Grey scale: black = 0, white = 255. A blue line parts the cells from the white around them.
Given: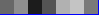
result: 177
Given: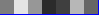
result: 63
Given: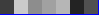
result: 182
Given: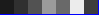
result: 105
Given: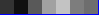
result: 195
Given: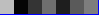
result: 30
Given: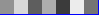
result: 59
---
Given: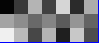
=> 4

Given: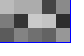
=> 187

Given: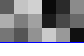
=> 92

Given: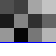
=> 79

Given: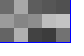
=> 107

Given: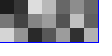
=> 29

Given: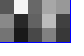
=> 86

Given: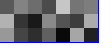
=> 89
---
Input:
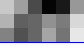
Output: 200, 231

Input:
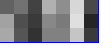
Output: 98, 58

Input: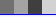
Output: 113, 210

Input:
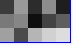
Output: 59, 221

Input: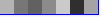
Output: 180, 164

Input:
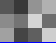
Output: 87, 206

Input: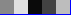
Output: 136, 189

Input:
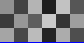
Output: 145, 78
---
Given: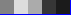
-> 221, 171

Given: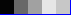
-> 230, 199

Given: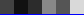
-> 217, 136

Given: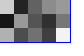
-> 243, 206

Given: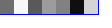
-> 247, 212

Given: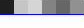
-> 213, 197

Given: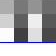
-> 252, 238

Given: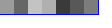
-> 195, 176
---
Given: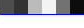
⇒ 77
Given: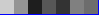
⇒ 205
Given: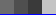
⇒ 108
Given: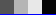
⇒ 84
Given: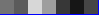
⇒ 115
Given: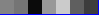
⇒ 131
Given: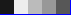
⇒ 24
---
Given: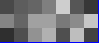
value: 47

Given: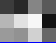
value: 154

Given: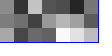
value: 168

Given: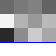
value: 41

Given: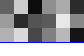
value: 177

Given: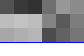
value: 167

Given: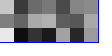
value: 233
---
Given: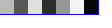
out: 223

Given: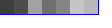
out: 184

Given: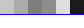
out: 199

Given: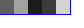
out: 162

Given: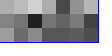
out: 188

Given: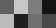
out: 187

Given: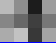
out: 186
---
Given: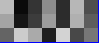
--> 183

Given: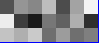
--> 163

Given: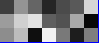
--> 89

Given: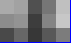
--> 118

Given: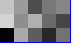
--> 120

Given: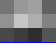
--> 160
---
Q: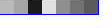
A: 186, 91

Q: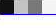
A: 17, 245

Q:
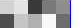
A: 210, 109

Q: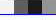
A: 243, 148

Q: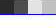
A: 42, 192

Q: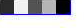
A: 43, 0

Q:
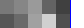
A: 120, 79
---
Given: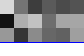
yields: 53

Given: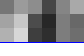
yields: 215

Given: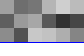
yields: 82

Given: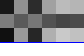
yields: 153

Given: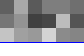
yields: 160

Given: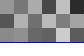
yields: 144

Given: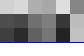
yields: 43

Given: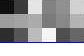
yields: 86

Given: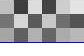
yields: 96
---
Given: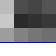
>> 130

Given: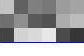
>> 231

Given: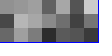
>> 90

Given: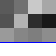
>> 134

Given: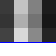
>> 216

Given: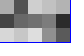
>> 222

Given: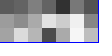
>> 170

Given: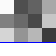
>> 148

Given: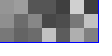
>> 92

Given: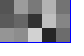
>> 210
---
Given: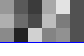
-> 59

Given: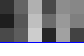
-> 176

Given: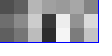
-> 182

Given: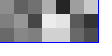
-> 113

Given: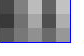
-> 188

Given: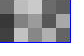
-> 202

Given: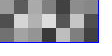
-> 170

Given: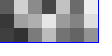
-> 139

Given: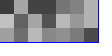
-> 67

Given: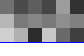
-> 94
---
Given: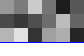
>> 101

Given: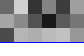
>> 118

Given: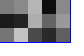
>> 153

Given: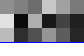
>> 32

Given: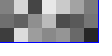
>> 117

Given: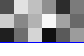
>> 105

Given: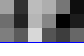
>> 28

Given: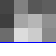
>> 144

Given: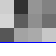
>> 111
